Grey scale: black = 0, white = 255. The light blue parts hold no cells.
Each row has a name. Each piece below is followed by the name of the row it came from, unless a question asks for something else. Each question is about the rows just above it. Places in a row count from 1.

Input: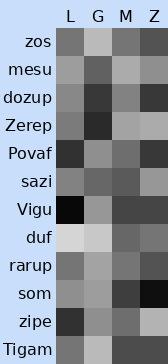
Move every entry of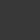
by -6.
[50]
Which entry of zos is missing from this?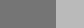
[83]
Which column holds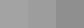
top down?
G

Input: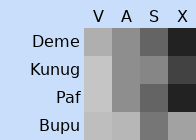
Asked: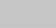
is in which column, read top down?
V
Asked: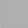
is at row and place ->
Deme, 1
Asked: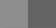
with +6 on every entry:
[148 106]
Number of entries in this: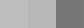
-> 3
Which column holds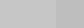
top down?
V

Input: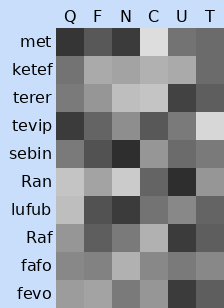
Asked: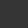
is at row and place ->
met, 1
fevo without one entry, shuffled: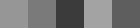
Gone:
[156]
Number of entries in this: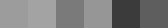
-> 6
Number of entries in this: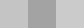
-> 3
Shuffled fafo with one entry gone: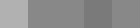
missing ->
[130]

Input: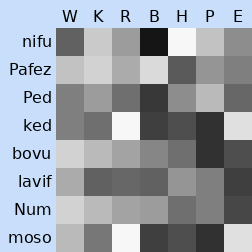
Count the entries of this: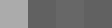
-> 4
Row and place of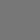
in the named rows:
moso, 2

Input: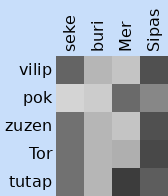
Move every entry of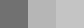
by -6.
[107 176 190]
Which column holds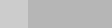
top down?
buri
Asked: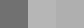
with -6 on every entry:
[107 176 169]
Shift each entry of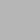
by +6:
[188]
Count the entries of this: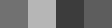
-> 4
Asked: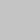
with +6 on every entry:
[202]
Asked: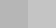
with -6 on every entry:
[176 190]

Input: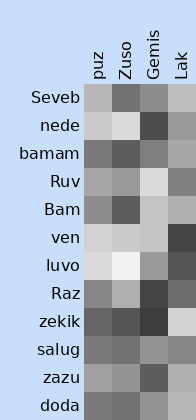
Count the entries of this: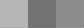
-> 3
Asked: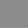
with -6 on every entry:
[134]
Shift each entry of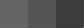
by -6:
[95 79 55]
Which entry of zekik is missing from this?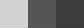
[101]
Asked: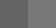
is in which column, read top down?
puz

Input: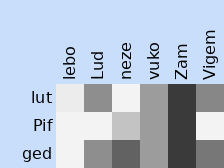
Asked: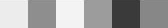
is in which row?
lut
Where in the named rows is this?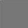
ged, 6
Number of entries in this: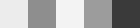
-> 5
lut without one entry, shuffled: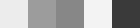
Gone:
[142]
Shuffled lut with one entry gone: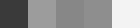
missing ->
[236]
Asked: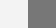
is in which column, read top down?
Vigem

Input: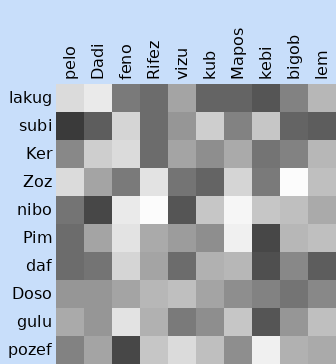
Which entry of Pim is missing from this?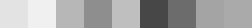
[156]
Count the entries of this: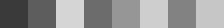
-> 8

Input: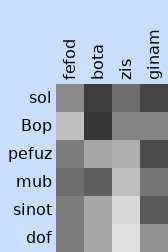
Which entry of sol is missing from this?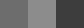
[68]
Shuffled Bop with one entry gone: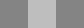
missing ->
[54]

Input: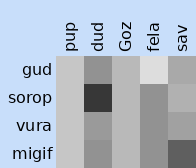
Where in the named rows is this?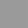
vura, 2
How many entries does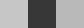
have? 3

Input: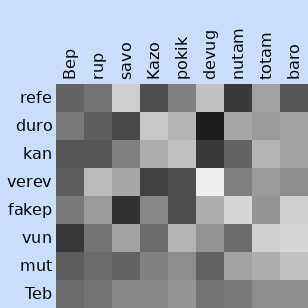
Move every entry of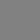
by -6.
[123]
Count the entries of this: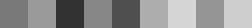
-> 9
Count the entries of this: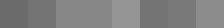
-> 8
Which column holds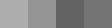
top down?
devug
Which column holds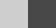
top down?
savo
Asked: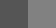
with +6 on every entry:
[ 91 135]

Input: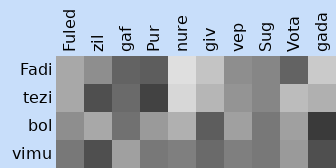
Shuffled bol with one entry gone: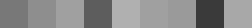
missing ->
[113]
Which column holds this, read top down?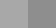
Fuled
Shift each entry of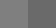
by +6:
[133 112]
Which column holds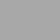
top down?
Fuled
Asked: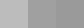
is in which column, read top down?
Vota

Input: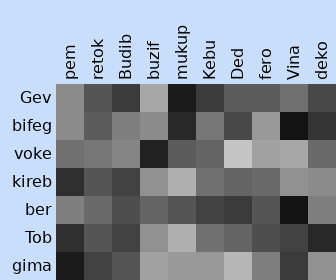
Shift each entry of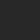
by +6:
[46]
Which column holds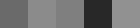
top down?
deko

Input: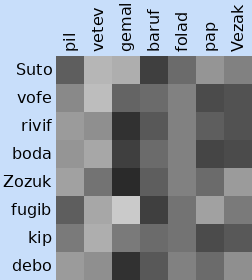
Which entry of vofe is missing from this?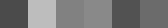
[100]
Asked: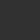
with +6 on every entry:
[55]
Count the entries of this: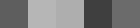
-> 5
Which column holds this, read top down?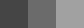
pap

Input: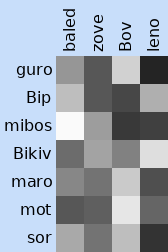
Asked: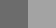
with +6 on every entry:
[114 169]
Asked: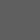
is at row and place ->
mot, 2
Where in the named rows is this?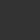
sor, 4
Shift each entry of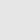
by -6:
[224]

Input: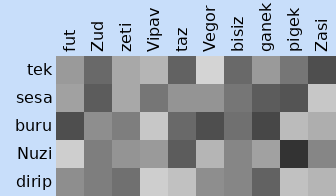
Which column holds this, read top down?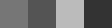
pigek
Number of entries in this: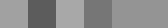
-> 6
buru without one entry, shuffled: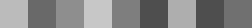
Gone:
[71]
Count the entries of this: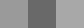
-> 3

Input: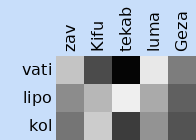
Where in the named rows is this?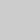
kol, 2
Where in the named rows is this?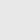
vati, 4
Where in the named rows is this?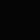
vati, 3
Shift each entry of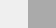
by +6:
[245 176]
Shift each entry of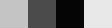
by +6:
[202  81  11 238]
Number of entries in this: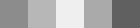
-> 5

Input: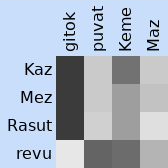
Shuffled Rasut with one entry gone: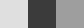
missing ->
[208]
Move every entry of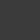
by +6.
[65]

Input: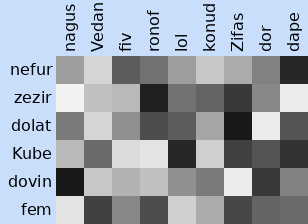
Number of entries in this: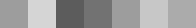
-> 7
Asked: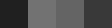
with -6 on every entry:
[ 26 108  94  51]
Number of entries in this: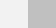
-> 2
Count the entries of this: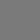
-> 1
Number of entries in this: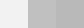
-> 3
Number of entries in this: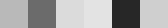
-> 6

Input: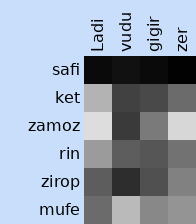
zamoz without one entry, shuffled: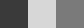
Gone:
[221]
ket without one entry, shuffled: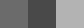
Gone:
[65]
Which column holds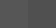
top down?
gigir
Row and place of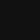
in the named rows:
safi, 2
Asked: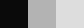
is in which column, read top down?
Ladi

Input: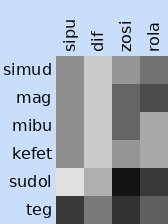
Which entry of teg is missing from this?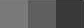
[50]
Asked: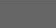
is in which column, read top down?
zosi
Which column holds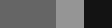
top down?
zosi

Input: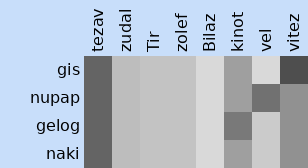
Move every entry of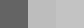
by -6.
[ 94 183 189]
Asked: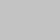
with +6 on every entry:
[201 201]
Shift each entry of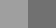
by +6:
[165 119]
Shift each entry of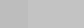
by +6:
[195 201 201]

